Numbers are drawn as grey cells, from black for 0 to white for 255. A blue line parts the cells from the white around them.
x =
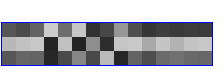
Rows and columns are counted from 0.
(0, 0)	86
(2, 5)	134
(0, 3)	204
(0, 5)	198
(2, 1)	102
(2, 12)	113
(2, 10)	78
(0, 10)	54
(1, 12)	178
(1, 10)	169
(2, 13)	105
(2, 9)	100

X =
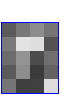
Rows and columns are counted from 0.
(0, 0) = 90
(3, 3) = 99
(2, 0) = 108
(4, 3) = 220
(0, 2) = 141
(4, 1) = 63
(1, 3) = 83

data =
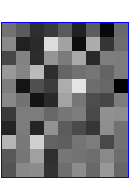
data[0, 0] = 114
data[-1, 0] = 84
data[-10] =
[137, 33, 42, 220, 162, 14, 172, 54, 110]
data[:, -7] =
[46, 42, 44, 187, 80, 19, 124, 36, 208, 161, 140]
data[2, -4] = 168
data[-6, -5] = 163
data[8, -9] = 181
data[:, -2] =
[8, 54, 126, 100, 103, 70, 145, 142, 72, 137, 152]
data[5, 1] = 114
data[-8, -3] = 118
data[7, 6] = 54
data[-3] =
[181, 120, 208, 99, 94, 116, 124, 72, 114]
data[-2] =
[89, 118, 161, 46, 118, 115, 110, 137, 109]
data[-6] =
[136, 114, 19, 41, 163, 118, 77, 70, 124]
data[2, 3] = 149
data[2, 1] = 130
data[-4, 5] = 74
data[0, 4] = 90
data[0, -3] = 93
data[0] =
[114, 91, 46, 58, 90, 33, 93, 8, 106]
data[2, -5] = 123
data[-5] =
[58, 124, 124, 103, 118, 125, 73, 145, 142]
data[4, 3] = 60
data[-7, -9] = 125

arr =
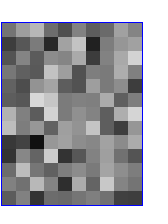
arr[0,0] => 116
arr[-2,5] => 172
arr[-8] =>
[93, 87, 216, 198, 123, 129, 127, 171, 95, 126]
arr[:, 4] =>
[79, 162, 133, 158, 93, 123, 123, 159, 161, 51, 126, 46, 105]
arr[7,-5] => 147
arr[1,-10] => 61
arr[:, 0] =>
[116, 61, 83, 119, 98, 93, 178, 189, 56, 51, 108, 129, 92]
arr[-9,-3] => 122
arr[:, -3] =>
[106, 125, 130, 122, 122, 171, 94, 94, 162, 159, 164, 200, 113]
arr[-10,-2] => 173
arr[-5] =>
[56, 66, 17, 151, 161, 141, 135, 162, 139, 171]
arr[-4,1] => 135
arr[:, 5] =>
[130, 195, 170, 81, 82, 129, 144, 147, 141, 87, 140, 172, 117]
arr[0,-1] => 132
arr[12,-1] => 62
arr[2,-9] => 132
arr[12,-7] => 108
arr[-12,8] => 150
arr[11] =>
[129, 113, 184, 131, 46, 172, 100, 200, 132, 116]
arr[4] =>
[98, 77, 147, 164, 93, 82, 158, 122, 141, 61]
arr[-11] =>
[83, 132, 91, 140, 133, 170, 60, 130, 169, 211]
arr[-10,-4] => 126
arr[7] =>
[189, 125, 151, 98, 159, 147, 196, 94, 62, 150]
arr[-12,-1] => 161
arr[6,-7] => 211
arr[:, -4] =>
[93, 33, 60, 126, 158, 127, 131, 196, 135, 130, 122, 100, 127]
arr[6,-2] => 174
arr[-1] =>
[92, 129, 51, 108, 105, 117, 127, 113, 64, 62]

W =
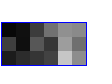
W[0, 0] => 8
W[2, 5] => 141
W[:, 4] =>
[144, 157, 198]
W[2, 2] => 53

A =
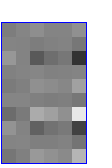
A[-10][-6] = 125
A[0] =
[125, 133, 142, 132, 132, 144]
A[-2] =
[132, 133, 127, 127, 130, 116]
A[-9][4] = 131
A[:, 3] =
[132, 129, 110, 129, 140, 125, 160, 114, 127, 145]
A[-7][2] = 134
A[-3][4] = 121
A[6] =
[108, 122, 171, 160, 144, 232]
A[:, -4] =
[142, 125, 89, 134, 144, 128, 171, 97, 127, 153]
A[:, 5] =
[144, 119, 51, 132, 161, 119, 232, 66, 116, 181]
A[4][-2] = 135
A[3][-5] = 132
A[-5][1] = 133

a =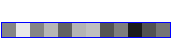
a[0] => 133
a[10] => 82
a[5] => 180

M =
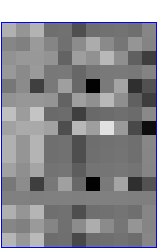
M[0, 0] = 176
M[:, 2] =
[179, 154, 152, 154, 63, 151, 196, 169, 180, 180, 165, 62, 127, 181, 154, 186]
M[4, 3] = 121
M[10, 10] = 133
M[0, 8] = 115
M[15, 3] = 109
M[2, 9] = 96
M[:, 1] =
[149, 128, 152, 138, 139, 151, 156, 170, 149, 149, 143, 140, 128, 149, 128, 151]
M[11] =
[120, 140, 62, 120, 160, 104, 2, 122, 164, 47, 82]
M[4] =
[119, 139, 63, 121, 159, 104, 2, 122, 164, 47, 81]
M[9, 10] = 134
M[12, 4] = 128
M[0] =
[176, 149, 179, 111, 113, 79, 110, 113, 115, 111, 134]
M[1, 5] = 140
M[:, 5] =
[79, 140, 158, 103, 104, 159, 63, 183, 78, 78, 93, 104, 127, 78, 140, 72]
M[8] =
[176, 149, 180, 111, 113, 78, 110, 113, 115, 111, 135]
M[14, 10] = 133
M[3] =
[152, 138, 154, 120, 121, 103, 118, 121, 122, 120, 131]
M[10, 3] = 115
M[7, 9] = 73
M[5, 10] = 61
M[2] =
[146, 152, 152, 147, 99, 158, 145, 184, 143, 96, 61]
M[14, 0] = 134
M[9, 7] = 114

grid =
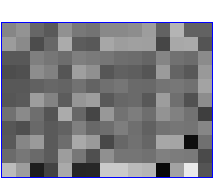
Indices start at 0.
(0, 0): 134
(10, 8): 202
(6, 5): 103
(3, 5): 159
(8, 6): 154
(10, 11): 9
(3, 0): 77
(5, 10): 88
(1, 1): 138
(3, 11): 155
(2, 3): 118
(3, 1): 80
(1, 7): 167
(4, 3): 103
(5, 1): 90
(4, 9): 106
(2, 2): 127
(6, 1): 138
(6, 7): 152
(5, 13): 81
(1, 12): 168
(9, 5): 119
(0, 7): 137
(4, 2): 97
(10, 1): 157
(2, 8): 110
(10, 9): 186
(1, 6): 88
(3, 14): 153
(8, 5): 169
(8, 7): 72
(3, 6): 144
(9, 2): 106
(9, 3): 91
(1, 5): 92
